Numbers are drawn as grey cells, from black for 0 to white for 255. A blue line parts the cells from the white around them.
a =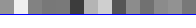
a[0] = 148
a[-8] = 180
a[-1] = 120
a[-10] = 121

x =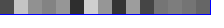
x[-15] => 76
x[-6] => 157
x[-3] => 125
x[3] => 131

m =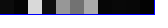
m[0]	11
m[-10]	4
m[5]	114

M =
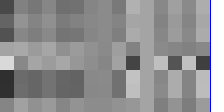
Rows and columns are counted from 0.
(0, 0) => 73
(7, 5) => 147
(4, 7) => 134
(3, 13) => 129
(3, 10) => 164
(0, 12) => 160
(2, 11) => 135
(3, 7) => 138
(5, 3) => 115
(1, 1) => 147
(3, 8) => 158
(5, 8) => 113
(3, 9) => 130
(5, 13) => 132
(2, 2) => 126
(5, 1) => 107
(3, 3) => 166
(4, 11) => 191
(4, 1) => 136
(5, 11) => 135
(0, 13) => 138
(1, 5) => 130
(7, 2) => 145
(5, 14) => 187
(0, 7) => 139
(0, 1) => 129
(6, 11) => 138
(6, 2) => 102
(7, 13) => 125
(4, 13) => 192
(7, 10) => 164
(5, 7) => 138
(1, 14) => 167
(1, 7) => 139
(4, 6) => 142

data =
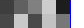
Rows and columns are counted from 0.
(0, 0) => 62
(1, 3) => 194
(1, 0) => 72
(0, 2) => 128

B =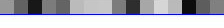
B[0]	152
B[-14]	24
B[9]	46
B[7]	199
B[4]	100
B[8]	124

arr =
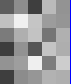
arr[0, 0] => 93
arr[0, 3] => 186
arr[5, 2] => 150
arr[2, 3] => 117
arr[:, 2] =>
[62, 197, 195, 85, 239, 150]
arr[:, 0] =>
[93, 192, 123, 61, 147, 62]
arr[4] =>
[147, 158, 239, 125, 205]
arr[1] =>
[192, 240, 197, 156, 149]

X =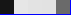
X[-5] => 21
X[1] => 230

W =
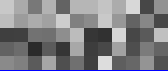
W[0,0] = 200
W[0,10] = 71
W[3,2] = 42
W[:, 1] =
[170, 156, 64, 108, 128]
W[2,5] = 188
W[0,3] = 178
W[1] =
[189, 156, 172, 161, 206, 128, 139, 201, 151, 99, 135, 71]
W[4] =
[138, 128, 91, 166, 79, 112, 63, 221, 94, 103, 148, 80]
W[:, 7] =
[196, 201, 49, 72, 221]
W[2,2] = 114
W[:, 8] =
[172, 151, 214, 162, 94]
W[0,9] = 216
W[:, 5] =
[182, 128, 188, 168, 112]
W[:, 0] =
[200, 189, 63, 98, 138]

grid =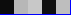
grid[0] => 12
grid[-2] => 16
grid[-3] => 200
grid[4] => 190

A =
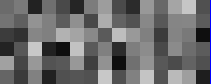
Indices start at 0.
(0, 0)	107
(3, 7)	128
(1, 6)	72
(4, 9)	112
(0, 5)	37
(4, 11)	88
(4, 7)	146
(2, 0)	60
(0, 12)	165
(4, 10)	147
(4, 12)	75
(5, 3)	33
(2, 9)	153
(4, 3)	83
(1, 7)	173
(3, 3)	33
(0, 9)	43
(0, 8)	74
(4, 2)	152
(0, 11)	104
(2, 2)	134
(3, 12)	139
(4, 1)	69
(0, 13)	198
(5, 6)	81
